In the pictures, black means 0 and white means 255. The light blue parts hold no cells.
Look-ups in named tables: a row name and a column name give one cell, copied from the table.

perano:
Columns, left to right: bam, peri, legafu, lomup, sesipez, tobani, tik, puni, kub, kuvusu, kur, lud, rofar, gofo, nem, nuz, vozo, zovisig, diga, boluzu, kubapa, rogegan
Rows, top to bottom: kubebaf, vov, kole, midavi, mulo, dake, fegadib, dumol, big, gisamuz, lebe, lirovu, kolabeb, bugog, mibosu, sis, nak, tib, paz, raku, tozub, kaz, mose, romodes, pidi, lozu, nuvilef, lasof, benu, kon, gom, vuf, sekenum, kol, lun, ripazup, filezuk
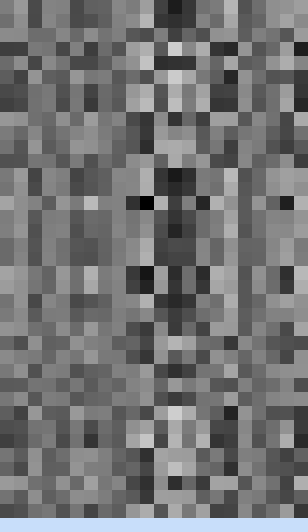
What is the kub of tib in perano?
121
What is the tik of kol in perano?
126
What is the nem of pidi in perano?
109
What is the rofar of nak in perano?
36
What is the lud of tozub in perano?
151
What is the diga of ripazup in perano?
122
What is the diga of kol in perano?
114
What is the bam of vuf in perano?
63
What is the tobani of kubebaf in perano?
73
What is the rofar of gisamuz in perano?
133
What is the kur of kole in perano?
76
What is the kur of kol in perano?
70
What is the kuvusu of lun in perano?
71
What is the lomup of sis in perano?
124
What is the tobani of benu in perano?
87
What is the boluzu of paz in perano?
137
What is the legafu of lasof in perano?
116

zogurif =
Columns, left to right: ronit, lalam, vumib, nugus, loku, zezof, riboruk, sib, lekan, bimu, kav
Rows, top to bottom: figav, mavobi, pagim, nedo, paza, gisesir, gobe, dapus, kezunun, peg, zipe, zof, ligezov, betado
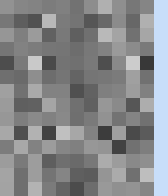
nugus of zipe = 156
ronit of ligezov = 164
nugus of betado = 123
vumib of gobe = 170
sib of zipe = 148
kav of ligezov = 190
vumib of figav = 131
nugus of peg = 66
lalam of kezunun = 126
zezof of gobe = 80
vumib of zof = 157
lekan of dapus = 138
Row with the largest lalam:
zipe

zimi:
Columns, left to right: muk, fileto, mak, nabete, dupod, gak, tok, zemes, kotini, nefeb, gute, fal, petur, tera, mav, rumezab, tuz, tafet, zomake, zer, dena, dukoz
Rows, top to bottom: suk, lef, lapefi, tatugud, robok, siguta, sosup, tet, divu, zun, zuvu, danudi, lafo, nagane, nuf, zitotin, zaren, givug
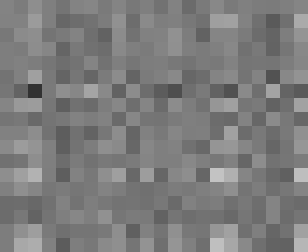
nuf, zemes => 120
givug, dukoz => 182
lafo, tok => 120
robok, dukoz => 134
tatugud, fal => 132
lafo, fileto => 160
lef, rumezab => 159
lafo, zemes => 143
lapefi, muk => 120
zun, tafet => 108
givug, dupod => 92
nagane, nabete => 119
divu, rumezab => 108
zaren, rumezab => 150
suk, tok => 134
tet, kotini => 135
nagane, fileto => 143
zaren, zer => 102
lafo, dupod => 94
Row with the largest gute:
lafo

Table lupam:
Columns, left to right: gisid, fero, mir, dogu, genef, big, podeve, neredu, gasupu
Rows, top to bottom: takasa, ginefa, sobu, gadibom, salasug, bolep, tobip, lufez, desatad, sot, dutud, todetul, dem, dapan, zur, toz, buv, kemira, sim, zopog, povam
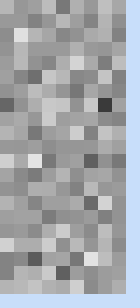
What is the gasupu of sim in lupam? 156
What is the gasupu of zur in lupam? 146
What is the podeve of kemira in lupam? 149
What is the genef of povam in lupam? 171
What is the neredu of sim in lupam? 189
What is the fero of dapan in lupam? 142
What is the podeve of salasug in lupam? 170
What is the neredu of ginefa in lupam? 180
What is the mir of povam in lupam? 195
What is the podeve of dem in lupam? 163
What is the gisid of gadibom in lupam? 147
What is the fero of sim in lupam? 137
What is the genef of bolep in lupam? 183
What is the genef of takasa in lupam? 120
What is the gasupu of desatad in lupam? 132
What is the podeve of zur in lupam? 106
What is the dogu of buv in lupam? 174
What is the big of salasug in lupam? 212
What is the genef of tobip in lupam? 149
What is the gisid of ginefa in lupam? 153

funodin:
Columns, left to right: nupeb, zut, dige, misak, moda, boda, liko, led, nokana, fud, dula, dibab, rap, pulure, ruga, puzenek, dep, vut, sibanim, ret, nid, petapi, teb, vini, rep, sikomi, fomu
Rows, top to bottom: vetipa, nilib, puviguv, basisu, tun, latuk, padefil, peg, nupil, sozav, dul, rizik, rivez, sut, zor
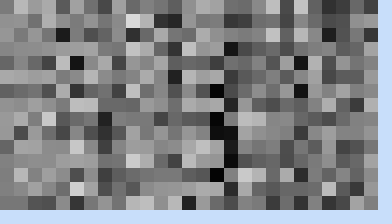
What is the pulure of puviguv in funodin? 108
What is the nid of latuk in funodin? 91
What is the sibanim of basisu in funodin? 93
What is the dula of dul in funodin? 155
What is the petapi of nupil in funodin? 103
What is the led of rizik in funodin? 113
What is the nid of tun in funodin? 158
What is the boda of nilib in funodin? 123

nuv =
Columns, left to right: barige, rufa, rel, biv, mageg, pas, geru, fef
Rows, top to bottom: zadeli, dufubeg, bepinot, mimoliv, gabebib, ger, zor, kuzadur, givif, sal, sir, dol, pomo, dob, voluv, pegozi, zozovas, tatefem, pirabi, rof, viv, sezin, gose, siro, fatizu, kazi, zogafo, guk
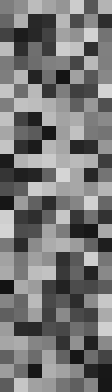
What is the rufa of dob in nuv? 94
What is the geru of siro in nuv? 96
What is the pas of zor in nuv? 63
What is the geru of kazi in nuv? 109
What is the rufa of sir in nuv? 48
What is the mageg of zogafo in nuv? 162
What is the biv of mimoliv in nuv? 58
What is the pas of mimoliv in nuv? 194
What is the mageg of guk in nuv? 117
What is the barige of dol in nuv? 27
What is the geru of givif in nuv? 125
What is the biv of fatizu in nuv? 126
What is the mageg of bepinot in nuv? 162
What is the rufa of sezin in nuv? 103
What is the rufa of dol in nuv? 178
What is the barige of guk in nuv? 92
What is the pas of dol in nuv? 186
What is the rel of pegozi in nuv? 46

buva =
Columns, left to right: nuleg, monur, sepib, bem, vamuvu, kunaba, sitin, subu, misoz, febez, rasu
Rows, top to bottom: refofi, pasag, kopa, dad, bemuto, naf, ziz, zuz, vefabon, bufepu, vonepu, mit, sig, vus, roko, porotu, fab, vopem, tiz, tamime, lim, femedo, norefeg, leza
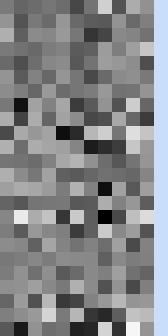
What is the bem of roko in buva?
119
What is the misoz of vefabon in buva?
168
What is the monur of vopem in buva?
135
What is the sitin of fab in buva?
95
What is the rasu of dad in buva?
197
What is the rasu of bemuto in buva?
78
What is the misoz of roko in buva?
130
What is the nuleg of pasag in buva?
148
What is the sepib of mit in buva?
108
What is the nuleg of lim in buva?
143
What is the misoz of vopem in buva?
160
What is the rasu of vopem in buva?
130
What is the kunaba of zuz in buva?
60
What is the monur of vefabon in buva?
67

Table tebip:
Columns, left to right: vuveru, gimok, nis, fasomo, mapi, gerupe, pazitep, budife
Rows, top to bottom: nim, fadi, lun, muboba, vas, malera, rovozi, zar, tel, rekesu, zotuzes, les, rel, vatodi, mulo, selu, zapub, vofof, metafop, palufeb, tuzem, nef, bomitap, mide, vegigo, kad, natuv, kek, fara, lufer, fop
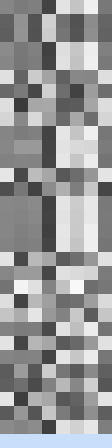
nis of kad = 131
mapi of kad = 228
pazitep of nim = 239
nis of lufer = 85
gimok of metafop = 73
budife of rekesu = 119
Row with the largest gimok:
tuzem

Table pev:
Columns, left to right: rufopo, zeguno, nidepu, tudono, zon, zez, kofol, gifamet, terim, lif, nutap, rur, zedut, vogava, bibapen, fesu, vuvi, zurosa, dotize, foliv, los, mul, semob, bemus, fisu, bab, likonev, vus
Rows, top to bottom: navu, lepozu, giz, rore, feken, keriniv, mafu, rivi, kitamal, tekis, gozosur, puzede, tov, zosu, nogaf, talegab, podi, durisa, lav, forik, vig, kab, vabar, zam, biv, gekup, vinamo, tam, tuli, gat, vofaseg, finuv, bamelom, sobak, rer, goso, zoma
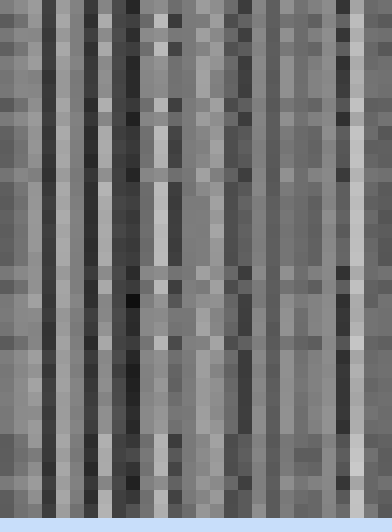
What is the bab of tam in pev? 169
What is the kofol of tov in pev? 55
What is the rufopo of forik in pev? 120
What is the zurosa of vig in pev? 98
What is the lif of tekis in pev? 54
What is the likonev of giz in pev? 114
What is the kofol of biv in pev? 42
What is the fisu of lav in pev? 102

